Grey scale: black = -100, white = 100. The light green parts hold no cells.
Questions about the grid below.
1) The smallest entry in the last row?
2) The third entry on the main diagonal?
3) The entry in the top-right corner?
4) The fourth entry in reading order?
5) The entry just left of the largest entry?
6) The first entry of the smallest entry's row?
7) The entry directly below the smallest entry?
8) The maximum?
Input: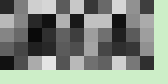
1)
-87
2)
-93
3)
-51
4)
68
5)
34
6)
4
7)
-75
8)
79

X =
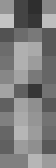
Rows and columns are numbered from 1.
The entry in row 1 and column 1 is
17
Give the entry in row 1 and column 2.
-47
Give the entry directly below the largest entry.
-36
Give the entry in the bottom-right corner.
22
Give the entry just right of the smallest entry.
6
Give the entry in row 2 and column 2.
-47
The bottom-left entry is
0
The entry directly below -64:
-58
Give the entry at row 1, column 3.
-64
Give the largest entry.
54
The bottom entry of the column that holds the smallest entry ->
43
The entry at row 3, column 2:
-15

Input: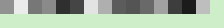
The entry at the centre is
37
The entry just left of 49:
-79
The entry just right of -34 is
-18
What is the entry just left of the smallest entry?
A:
-52

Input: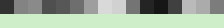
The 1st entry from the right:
-3
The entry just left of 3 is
-61
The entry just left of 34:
46
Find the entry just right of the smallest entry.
-50
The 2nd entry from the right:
34

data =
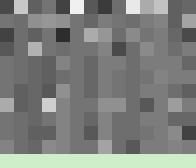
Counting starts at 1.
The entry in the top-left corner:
-42
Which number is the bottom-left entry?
3
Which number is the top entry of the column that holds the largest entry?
88
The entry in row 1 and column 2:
57
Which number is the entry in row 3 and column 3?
-25
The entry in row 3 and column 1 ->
-48
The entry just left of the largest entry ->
-48
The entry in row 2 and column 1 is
-9
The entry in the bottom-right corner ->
-3
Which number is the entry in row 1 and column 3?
-25
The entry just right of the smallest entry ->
-9
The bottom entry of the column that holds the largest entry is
-9
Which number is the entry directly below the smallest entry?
-14
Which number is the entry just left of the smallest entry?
-9
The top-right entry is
-19
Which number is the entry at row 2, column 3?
13
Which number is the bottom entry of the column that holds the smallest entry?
3
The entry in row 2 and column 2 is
-14

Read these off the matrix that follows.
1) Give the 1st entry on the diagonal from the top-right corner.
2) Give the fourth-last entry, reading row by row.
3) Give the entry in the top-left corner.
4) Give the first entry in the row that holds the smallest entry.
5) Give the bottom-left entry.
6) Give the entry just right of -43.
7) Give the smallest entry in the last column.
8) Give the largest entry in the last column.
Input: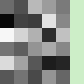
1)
-4
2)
-9
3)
-15
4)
-94
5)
-32
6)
16
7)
-71
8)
51

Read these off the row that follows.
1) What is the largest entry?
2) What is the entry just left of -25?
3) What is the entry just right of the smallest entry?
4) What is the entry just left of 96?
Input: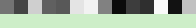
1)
96
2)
62
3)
-52
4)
-63

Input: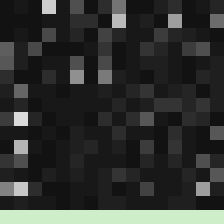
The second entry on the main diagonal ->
-86
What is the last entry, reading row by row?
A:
-86
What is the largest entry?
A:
72
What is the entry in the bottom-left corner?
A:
-81
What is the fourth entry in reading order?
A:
61
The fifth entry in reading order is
-81
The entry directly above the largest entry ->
-71
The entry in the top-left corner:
-86
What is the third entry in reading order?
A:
-86
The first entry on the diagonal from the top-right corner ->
-71
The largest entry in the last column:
-15
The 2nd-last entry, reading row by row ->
-86
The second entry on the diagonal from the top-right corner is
-86
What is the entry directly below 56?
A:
-76
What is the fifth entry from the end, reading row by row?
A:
-81
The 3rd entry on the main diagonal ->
-86
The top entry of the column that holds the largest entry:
-81
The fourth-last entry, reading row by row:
-76

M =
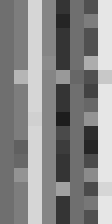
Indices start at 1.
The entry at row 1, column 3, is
68
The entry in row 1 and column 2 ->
-2
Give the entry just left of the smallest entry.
4
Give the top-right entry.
80
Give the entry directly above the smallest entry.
-59
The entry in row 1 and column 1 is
-13
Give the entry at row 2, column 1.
-13
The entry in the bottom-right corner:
80
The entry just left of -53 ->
4
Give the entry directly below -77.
-42
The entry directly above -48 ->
-37
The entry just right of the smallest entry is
-13
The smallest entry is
-77
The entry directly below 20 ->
-59

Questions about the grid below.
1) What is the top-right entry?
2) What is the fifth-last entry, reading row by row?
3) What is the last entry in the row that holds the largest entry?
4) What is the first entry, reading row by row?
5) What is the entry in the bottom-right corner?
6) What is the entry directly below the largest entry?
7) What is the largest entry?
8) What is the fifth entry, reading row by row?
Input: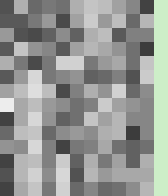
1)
-48
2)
5
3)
5
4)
-36
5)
43
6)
-48
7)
86
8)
-12

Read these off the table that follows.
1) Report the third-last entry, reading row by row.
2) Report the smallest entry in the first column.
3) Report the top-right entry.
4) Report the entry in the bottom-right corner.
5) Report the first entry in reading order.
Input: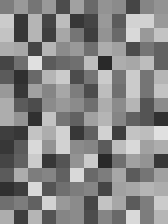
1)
70
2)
-62
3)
15
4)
42
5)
-2
